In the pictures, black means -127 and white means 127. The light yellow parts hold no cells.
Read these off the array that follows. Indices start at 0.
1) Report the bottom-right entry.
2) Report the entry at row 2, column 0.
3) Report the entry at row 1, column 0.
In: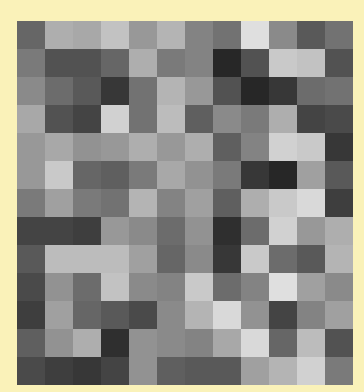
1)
-5
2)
10
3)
-5
